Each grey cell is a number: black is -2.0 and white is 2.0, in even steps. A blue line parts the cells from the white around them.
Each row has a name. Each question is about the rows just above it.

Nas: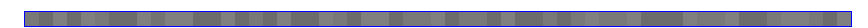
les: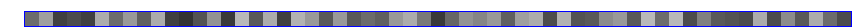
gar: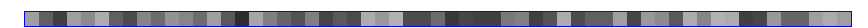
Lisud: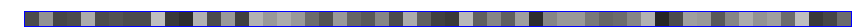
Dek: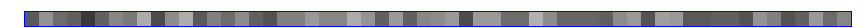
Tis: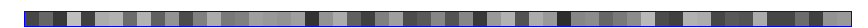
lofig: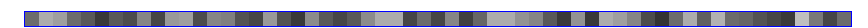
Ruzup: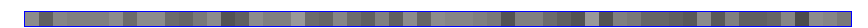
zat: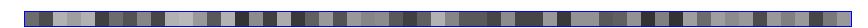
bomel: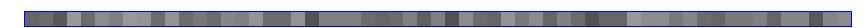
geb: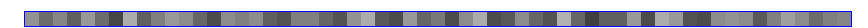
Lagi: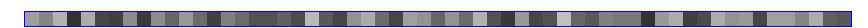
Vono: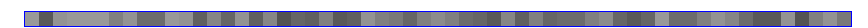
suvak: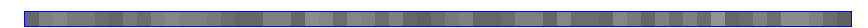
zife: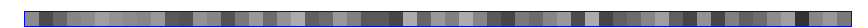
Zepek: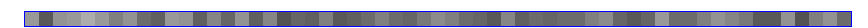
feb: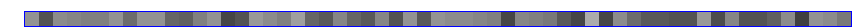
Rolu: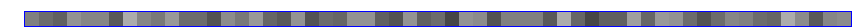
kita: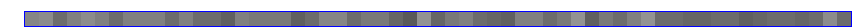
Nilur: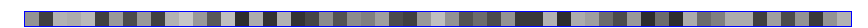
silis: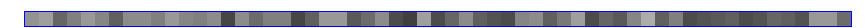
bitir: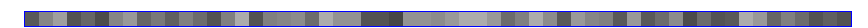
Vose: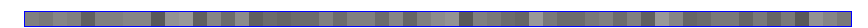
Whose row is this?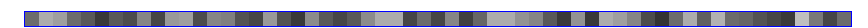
lofig
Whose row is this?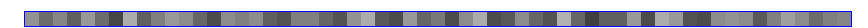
geb
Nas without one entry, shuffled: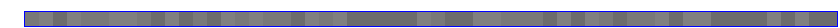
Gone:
[-0.2]
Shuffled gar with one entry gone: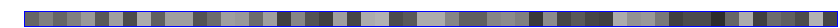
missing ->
[0.6]

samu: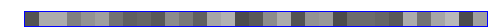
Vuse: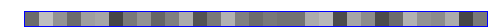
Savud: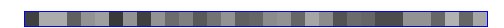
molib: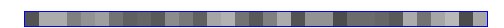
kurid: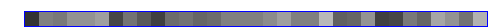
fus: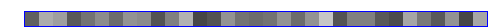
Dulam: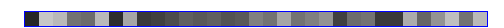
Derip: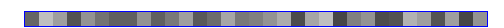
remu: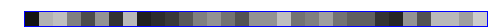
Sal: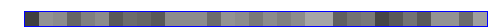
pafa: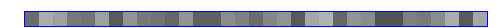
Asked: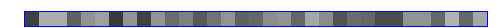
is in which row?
Savud
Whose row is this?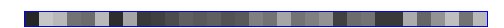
Dulam
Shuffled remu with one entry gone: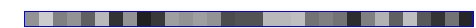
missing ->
[-1.7]
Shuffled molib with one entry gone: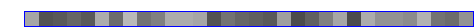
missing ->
[-0.1]
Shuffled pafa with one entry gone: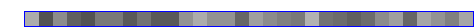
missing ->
[0.1]
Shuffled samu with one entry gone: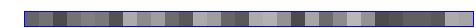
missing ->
[0.4]

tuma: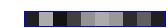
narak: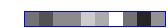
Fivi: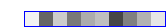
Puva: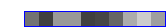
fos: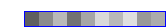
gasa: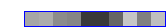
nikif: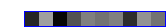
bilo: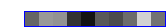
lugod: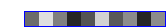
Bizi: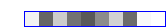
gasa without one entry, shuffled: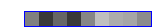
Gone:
[1.1]
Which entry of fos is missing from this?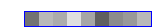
[1.4]
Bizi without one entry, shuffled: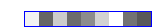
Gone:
[1.9]
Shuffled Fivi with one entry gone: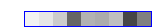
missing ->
[-0.1]
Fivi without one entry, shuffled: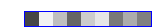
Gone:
[0.8]
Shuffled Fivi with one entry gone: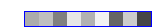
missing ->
[-0.1]
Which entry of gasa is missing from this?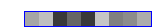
[0.1]

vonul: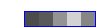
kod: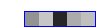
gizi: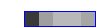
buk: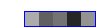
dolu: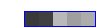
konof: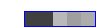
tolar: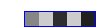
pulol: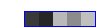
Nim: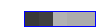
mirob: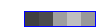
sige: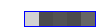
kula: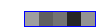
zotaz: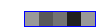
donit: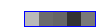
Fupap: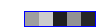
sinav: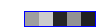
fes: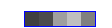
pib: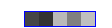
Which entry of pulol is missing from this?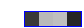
[0.2]
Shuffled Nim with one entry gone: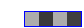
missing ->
[0.8]
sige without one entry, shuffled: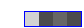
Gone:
[-0.7]
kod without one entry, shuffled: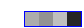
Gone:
[1.1]
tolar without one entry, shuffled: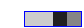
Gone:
[-1.3]
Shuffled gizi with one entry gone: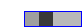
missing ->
[0.6]

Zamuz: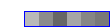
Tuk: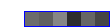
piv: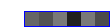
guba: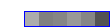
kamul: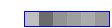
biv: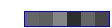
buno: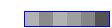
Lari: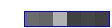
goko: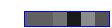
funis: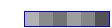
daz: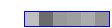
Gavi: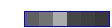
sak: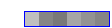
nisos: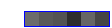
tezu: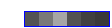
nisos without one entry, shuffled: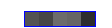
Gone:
[-0.6]
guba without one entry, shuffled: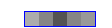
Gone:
[0.0]
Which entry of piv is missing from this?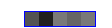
[-0.8]

